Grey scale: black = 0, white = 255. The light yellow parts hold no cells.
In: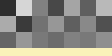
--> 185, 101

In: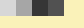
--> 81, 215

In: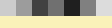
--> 220, 204

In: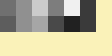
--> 58, 93

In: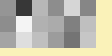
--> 134, 164

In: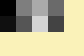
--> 106, 16

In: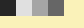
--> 102, 38

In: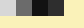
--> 46, 215

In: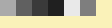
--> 126, 170

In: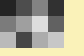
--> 49, 186
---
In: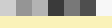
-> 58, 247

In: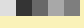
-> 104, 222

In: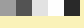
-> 226, 254

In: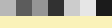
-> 49, 230

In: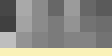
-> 123, 190

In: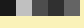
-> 77, 192
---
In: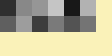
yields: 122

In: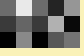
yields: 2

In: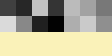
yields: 174

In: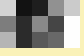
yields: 89

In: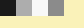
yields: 173

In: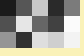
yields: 222

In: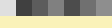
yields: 76

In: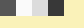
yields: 250
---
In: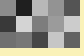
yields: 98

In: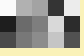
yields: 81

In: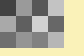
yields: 182

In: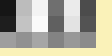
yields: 139

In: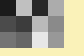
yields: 152

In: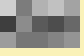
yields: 148

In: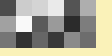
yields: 109
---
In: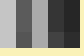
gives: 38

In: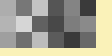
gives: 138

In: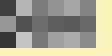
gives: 103

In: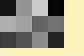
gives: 114

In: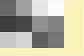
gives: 130

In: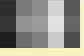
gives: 101
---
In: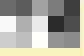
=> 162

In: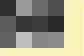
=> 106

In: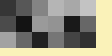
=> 132

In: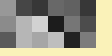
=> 55

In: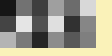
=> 62

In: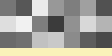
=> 235

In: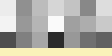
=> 188

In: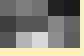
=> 114

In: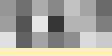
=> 171
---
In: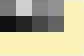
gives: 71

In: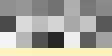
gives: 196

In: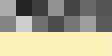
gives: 157

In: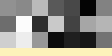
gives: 165

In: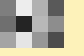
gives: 185

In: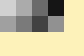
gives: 66
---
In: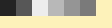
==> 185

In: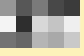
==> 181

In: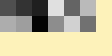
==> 142

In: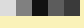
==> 17

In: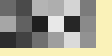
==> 158

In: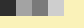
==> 163

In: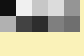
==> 45

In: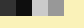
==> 14
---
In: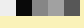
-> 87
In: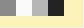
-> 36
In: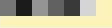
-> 213
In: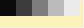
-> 236
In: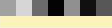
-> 87
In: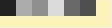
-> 80
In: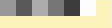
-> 253
